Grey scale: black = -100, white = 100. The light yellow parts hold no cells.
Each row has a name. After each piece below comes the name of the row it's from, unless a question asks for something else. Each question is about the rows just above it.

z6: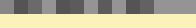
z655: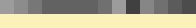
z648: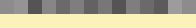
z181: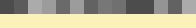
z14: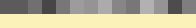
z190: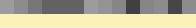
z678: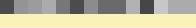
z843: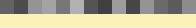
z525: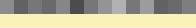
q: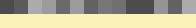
z181
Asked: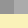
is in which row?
z14
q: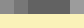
z190
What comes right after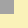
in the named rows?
[-7]
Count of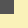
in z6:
3

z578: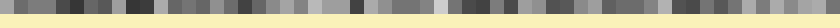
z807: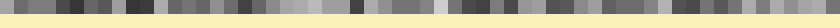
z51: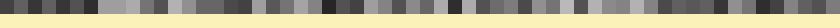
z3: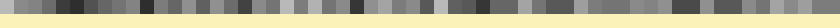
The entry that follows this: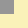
[24]
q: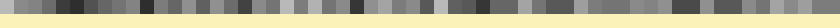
z3
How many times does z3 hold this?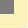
6

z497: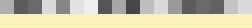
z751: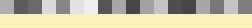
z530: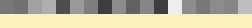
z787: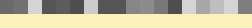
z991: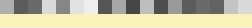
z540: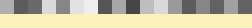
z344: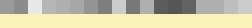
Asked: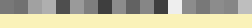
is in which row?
z530
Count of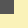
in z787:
3

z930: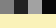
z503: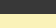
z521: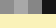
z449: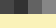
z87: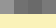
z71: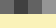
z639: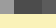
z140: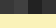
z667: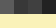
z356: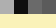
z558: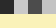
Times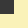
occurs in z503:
4
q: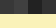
z140
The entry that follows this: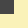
[-61]
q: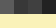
z667

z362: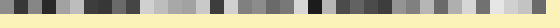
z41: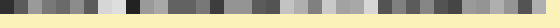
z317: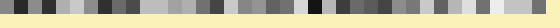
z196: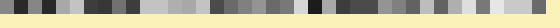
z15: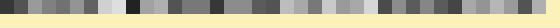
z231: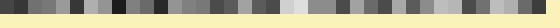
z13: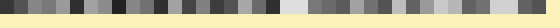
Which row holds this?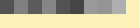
z41
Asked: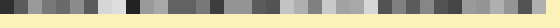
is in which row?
z41
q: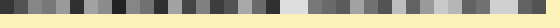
z13
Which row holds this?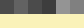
z362
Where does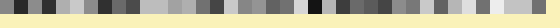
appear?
z317
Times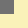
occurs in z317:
4
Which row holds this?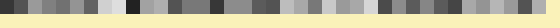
z15

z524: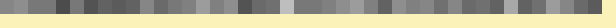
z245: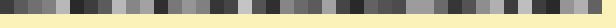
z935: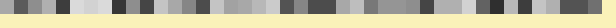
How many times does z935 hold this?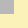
2
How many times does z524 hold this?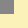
5
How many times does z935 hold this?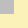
1
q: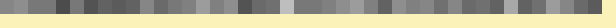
z524

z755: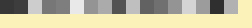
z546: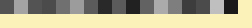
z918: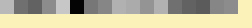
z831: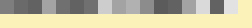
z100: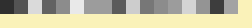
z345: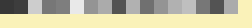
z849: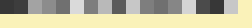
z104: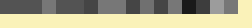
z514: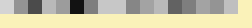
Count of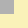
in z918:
2
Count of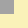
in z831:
3
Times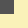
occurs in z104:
5
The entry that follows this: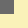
[-23]
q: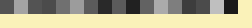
z546

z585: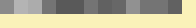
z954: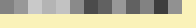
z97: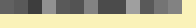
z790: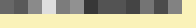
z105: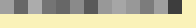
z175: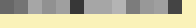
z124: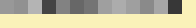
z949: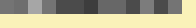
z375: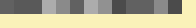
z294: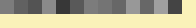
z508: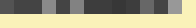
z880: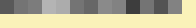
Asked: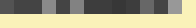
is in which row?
z508
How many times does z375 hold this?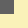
4
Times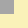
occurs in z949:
1
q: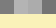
z880
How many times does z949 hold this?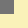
3
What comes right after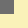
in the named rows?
[30]

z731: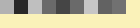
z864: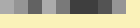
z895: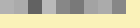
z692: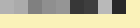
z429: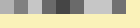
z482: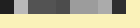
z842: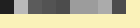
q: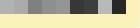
z692
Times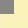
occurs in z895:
2
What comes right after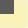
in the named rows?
[-35]
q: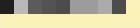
z842
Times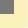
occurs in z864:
1
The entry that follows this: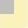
[-17]

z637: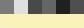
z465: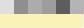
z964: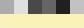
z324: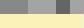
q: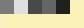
z637
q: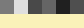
z637
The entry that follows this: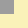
[-27]
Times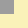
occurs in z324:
0

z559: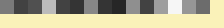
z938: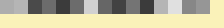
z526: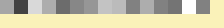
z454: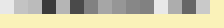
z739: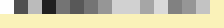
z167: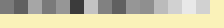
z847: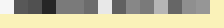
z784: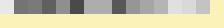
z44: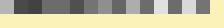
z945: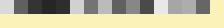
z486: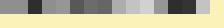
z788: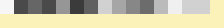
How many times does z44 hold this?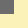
4
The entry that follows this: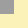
[93]
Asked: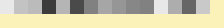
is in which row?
z454
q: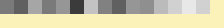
z167
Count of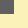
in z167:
2

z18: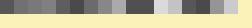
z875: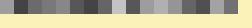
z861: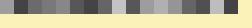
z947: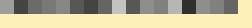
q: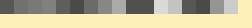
z18
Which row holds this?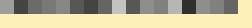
z947
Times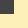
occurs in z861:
3
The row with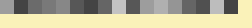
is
z861
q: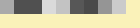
z18

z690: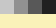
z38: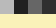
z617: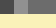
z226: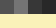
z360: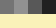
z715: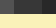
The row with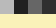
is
z38
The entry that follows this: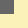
[-63]
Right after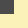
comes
[14]
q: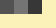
z226
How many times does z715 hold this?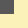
0

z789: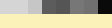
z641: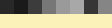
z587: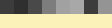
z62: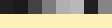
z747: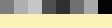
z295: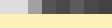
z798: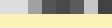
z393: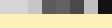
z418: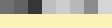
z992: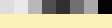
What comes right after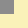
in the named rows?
[67]
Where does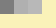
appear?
z62
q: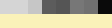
z789

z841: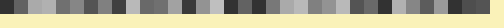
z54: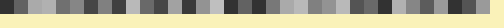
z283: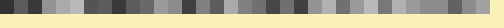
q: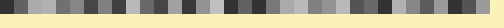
z54
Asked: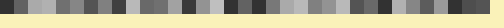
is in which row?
z841
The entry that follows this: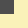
[-34]

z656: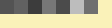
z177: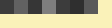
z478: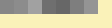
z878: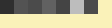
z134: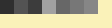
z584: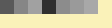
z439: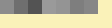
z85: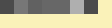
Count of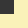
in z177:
1
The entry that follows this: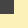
[48]
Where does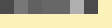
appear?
z85
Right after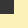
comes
[-1]

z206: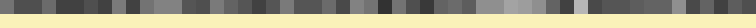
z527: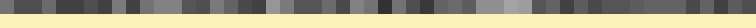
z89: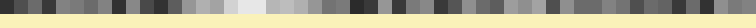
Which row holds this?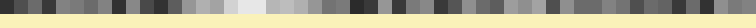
z89
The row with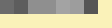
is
z527
